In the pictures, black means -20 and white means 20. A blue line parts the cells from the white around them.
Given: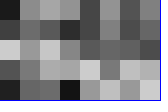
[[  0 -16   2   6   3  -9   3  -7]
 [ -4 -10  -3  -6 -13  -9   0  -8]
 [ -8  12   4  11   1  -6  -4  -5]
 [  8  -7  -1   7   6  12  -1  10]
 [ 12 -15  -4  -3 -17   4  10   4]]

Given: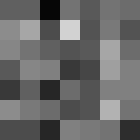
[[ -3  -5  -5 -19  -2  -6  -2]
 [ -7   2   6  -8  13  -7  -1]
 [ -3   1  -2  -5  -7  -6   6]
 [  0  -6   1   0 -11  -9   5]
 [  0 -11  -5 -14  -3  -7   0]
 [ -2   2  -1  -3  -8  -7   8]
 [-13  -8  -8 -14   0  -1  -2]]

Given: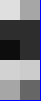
[[  6  15]
 [-13 -13]
 [-13 -18]
 [ 12  13]
 [ -4   6]]

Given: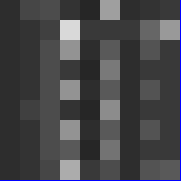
[[-11 -13  -9  -8 -12 -14   5 -13 -12]
 [  4 -13 -12 -10  14 -11 -11 -11  -4]
 [-11 -13 -12  -8   3 -13  -6 -13  -7]
 [-11 -13 -12  -8 -11 -14  -1 -13 -11]
 [-11 -13 -12  -8   3 -13  -6 -13  -7]
 [-11 -13 -10  -8 -12 -14   2 -13 -11]
 [-11 -13 -12  -8   3 -13  -6 -13  -7]
 [-11 -13 -12  -8  -6 -14  -2 -13 -11]
 [ -6 -13 -12  -9   7 -11  -8 -13  -7]]

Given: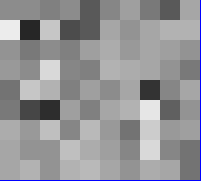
[[  6   2   2   0   2  -6   1   5  -1  -6]
 [  8  17 -14  11  -8  -6   6   3   6   8]
 [  3   3  -1   2   0   5   7   4   6   5]
 [ -1   4   2  14   1   0   8   7   6   3]
 [  6  -2  11   8   0   5   2   6 -12   1]
 [  3  -1  -9 -13   5   0   6   8  16  -5]
 [  5   7   4  10   1   9   4  -2  12   4]
 [ -2   6   3   3  10   7   5   1  14   1]
 [ -2   6   8   3   8   9   6   3   7   6]]

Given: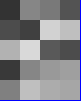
[[ -7 -12   1  -1]
 [ 10  -8 -10  13]
 [ -8   8  14  -6]
 [  5 -11   1   4]
 [  6   0  10   7]]
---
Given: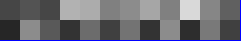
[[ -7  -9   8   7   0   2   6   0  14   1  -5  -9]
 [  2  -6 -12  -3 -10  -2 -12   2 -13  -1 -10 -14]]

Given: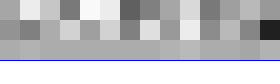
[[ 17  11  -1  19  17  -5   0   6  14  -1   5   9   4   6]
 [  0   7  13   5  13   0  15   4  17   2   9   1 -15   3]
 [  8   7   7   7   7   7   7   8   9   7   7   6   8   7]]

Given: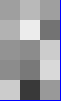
[[  9   5   5]
 [ 17  -2   8]
 [  2  12   3]
 [ -1  14   2]
 [-11   4  12]]

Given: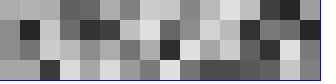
[[  8   7  -5  -4   7   0  12  11   1   9  15  10 -10 -14   5   7]
 [-14  11  -3 -12 -10  10  15  -4   2  13   9 -12  -1  -3 -14   2]
 [ -2  12   9   2   7  -2   7 -13  15   6  12  -5 -12  15  -1   2]
 [  6 -11  14   6  14   4  -1  15  -2  -8  -8  -6  -5  11   0   6]]

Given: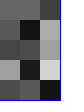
[[ -4 -10  -4]
 [-17   7  -6]
 [ -8   5  -9]
 [-16  13   5]
 [ -6 -17  -8]]

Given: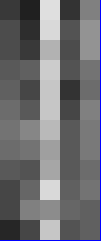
[[-15  15 -12   0 -11]
 [-13  14  -7   3  -8]
 [-11   8  -8   3  -8]
 [ -5  12  -7  -2  -6]
 [ -9  11 -12  -3  -5]
 [ -6  11  -9   0  -3]
 [  1   9  -6  -1  -2]
 [ -2   5  -6  -1  -3]
 [ -7   6  -6  -3  -6]
 [ -4  14  -5  -2  -9]
 [  0   2  -4  -5  -9]
 [ -9  11  -7  -5 -14]]
